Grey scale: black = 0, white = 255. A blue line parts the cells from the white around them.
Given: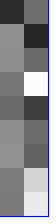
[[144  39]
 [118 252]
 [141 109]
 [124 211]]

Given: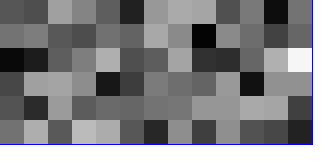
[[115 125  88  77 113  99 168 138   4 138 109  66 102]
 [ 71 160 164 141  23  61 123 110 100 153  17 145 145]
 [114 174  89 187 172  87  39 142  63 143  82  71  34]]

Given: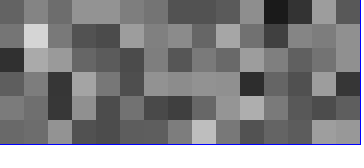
[[117 213 121  82  75 157 128 139 102 166 113  64 133 125 144]
 [ 94 125  54 164 119  78 146 140 146 144  45 101  80 157  54]
 [105 109 147  81  76  93  94 125 190 120  82 100  92 158 152]]

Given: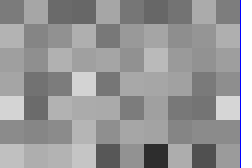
[[179 133 145 175 120 153 165 142 149 175]
 [165 114 124 211 118 168 166 161 122 142]
 [139 134 139 181 143 166 163 133 139 139]]

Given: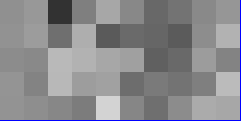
[[146 156 111 174  90 106 102  91 141 178]
 [148 131 184 157 161 109 122 115 127 187]]

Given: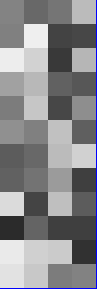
[[128 239  67  71]
 [161 184  97  87]
 [144 128 193  95]
 [ 97 115 155  63]
 [ 43 100  63  63]
 [226 200 124 130]]

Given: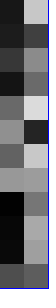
[[ 28  64]
 [ 20 106]
 [144  36]
 [152 156]
 [  7 169]
 [ 78  93]]

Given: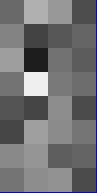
[[131  67  87 101]
 [115 239 121 109]
 [ 70 159 139 117]
 [116 141 146  75]]

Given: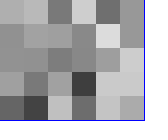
[[145 162 159 137 220 152]
 [160 121 161  62 202 202]]
